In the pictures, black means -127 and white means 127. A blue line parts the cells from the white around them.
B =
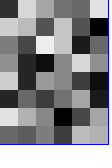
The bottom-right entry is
49
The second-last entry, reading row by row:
59
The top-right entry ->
98
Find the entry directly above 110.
-44
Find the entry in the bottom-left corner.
-23
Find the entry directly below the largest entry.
-113
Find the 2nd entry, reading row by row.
87
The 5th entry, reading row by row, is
-23
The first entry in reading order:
-78
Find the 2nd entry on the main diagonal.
59
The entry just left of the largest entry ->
-56
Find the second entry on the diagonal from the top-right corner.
-44
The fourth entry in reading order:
-13
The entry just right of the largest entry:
69

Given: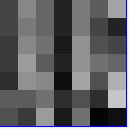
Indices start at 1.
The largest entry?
70
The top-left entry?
-58
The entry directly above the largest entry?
48
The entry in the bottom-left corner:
-47
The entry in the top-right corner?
36
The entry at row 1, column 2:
7
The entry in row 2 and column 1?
-58
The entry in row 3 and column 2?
7
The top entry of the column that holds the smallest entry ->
-35
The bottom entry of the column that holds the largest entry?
-112
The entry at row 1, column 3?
-25
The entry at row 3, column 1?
-69
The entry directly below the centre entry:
-112
